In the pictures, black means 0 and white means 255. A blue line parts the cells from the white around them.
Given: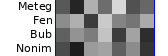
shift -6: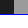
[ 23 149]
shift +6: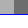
[182 115]
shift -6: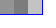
[141 118 189]
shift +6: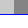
[208 138]

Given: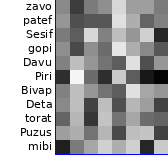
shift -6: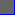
[94]
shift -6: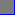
[117]
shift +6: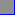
[149]
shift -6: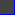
[60]

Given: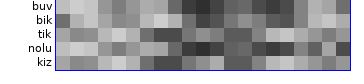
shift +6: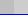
[196 211]
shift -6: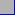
[172]
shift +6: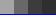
[171 110  66  53]
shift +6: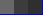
[110  66  53]
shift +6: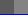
[ 97 137]

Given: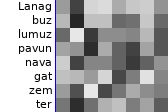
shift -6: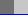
[106 193]
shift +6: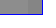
[147 147 139]
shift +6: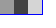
[161  72 219]
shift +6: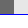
[111 237]
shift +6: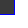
[64]

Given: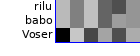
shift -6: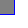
[122]
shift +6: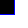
[7]
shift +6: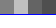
[134 198 106  85]
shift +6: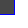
[77]
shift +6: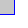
[205]

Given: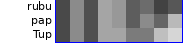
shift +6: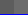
[ 99 114]
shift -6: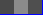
[ 67 133  73]
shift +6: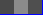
[ 79 145  85]
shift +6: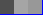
[ 85 171 158]
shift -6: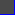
[67]
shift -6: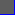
[87]
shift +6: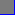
[129]

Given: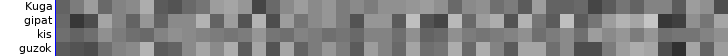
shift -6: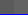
[85 93]
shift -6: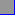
[144]
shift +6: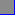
[144]

